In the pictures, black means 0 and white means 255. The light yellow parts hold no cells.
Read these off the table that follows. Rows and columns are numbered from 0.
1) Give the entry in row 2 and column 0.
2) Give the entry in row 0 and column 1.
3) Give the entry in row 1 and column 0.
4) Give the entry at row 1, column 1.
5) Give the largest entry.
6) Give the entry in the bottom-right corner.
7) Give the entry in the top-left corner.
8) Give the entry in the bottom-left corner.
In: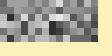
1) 187
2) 160
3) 117
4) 117
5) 230
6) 61
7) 105
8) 174

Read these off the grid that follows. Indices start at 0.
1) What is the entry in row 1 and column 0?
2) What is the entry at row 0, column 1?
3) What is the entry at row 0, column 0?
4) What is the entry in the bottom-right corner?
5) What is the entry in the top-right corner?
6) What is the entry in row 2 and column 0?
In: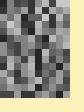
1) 54
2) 129
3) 38
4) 157
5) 200
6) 157

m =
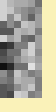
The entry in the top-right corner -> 112
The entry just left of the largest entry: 112
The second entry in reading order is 182
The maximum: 225
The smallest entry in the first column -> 16
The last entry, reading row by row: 142
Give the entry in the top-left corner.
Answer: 209
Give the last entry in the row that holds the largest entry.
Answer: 170
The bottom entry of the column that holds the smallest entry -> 87
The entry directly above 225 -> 182
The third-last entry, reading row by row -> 196
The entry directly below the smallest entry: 142
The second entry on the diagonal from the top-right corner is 126
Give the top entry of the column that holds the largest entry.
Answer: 158
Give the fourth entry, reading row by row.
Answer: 170
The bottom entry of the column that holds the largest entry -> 126

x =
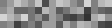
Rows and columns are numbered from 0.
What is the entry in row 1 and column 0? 144
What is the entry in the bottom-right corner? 64
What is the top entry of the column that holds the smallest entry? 212
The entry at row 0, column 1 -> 157
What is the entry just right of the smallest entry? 171
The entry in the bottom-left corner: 128
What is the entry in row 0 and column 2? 197
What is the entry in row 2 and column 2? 157
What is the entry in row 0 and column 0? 128
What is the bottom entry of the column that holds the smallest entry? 171
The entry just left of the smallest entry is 91
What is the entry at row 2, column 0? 212

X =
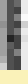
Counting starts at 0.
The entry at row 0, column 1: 81
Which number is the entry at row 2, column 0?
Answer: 160
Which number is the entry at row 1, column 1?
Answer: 81
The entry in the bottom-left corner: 207
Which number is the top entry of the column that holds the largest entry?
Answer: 235
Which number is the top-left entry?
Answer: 160
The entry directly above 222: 235
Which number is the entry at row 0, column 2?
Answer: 105
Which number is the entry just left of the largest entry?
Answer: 129
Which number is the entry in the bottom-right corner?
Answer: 235
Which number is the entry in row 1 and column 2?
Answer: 67

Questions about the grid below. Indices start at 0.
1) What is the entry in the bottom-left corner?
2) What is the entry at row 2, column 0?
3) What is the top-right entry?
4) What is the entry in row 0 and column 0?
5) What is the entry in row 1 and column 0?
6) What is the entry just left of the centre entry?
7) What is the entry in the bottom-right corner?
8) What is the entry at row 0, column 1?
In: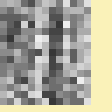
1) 155
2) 95
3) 223
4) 171
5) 139
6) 81
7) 223
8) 183

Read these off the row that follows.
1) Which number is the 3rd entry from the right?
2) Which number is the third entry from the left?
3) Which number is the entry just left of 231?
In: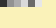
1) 217
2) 173
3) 106

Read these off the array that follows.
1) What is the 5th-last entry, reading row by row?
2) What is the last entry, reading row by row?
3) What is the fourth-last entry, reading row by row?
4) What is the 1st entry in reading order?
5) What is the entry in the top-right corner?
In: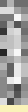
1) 150
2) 178
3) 220
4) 110
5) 110
